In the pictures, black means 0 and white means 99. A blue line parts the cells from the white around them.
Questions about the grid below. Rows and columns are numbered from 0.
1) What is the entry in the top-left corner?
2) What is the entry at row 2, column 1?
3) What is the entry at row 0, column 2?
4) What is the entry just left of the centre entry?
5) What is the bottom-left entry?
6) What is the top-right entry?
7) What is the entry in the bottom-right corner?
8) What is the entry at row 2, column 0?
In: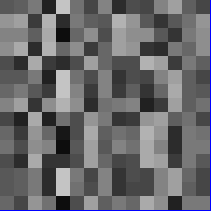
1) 34
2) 51
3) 47
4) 17
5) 40
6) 27
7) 47
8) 51

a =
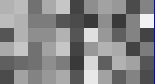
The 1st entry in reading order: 69
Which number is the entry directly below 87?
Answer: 59
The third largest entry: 87
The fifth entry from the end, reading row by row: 90
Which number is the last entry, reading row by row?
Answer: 29
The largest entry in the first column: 73
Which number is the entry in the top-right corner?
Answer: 51
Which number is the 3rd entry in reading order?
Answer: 44
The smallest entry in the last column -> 26
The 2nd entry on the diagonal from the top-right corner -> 51
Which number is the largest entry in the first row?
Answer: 77
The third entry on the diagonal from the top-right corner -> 37
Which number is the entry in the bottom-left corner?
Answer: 29
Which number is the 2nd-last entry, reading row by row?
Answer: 51

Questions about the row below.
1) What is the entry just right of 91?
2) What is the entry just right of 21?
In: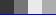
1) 67
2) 46

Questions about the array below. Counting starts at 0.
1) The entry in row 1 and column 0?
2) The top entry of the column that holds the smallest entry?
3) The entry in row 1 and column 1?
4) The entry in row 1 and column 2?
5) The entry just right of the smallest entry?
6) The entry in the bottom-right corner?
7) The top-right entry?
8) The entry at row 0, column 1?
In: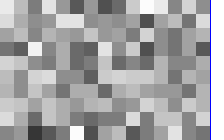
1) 85
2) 48
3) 67
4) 55
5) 34
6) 45
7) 55
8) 73

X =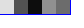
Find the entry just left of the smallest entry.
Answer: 32
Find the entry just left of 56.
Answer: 5
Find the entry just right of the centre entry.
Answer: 56

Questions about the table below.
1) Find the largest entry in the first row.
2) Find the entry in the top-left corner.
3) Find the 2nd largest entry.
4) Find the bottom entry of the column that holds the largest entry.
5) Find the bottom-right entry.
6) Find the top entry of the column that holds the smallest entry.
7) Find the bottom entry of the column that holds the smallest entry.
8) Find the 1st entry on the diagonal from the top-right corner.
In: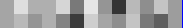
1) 89
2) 64
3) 86
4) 80
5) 61
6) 20
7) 55
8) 61

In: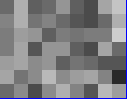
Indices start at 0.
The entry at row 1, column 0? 51
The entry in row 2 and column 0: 48
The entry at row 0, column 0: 41
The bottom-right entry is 61
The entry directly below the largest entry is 41
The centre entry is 58
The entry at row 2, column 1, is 61
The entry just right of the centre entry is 37
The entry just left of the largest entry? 48
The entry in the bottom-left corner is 41
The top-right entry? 76
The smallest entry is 16
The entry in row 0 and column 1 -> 68

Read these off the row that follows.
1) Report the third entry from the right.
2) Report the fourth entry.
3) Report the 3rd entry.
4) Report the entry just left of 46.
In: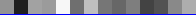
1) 32
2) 60
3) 63
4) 74

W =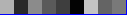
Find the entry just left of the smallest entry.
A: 24
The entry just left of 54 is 16
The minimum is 1

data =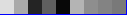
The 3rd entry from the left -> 14
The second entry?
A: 66
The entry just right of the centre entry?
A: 70
